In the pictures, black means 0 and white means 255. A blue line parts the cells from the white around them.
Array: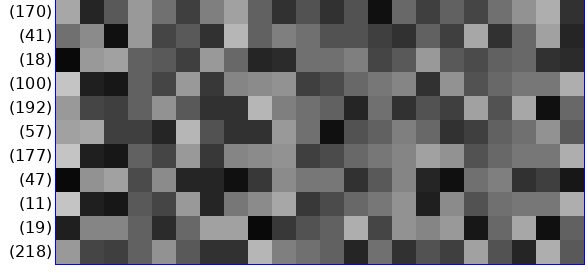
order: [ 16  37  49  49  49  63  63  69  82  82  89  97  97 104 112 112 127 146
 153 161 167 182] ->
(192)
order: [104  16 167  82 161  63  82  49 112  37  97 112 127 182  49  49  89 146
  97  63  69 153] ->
(192)
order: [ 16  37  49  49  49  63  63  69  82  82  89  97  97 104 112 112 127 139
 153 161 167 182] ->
(41)
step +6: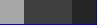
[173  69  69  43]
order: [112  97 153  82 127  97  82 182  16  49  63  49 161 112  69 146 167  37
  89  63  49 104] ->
(192)

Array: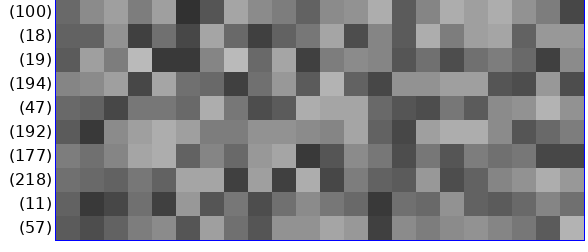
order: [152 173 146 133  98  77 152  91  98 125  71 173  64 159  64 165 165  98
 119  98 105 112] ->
(218)
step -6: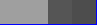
[153 153  79  71]
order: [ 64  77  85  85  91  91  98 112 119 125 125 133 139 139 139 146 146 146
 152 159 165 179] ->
(57)
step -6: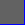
[92]
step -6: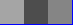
[159  71 127]
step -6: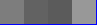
[119  92  85 146]
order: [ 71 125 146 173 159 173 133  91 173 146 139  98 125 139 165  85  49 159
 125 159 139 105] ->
(100)

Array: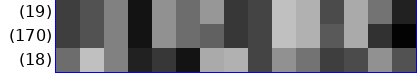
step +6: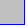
[198]
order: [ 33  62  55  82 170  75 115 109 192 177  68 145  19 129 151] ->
(19)
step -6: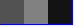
[ 76 123  13]
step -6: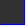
[43]

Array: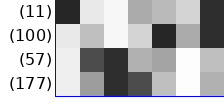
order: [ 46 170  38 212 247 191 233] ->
(100)
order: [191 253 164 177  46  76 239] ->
(57)
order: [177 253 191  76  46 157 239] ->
(177)
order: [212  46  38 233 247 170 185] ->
(11)
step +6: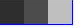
[ 52  82 197]
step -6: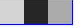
[206  32 164]

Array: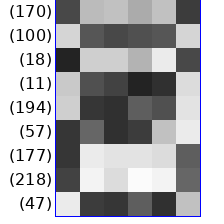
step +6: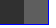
[ 54 100]
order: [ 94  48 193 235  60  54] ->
(47)

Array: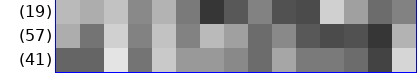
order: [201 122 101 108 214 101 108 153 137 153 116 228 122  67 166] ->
(41)
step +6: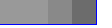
[159 159 143 114]
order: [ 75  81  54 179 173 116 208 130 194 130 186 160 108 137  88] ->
(57)
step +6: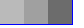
[192 166 114]
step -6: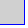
[202]
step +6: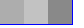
[179 200 143]
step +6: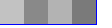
[200 143 185 128]

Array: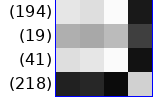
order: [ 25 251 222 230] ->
(194)
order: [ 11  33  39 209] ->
(218)
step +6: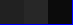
[39 45 17]
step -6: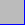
[181]
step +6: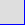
[228]
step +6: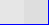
[236 228]

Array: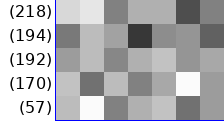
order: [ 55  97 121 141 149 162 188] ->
(194)
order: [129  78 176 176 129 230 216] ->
(218)
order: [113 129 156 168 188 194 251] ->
(170)
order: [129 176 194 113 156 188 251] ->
(57)

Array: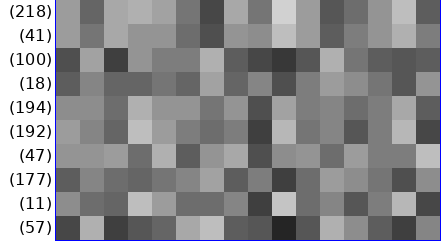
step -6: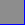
[135]
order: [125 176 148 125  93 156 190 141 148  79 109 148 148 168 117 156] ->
(41)

